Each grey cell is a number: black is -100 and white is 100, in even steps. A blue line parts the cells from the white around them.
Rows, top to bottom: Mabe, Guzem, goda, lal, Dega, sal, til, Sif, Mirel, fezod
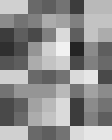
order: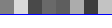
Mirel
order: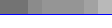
til

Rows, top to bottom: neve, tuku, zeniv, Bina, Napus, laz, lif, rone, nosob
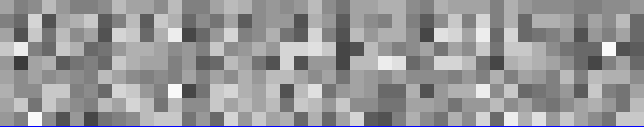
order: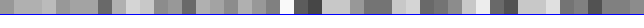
lif
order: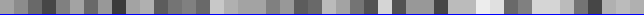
Napus
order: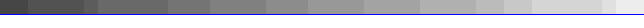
zeniv
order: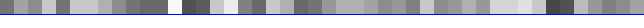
Bina
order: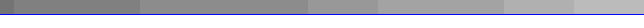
neve

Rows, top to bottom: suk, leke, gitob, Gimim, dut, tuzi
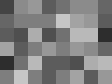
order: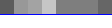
leke
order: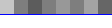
leke
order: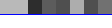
gitob

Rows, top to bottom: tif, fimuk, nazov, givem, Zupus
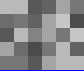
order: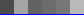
givem
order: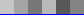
nazov
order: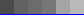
givem
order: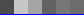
fimuk

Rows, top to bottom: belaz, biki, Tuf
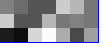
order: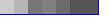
belaz
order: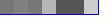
biki

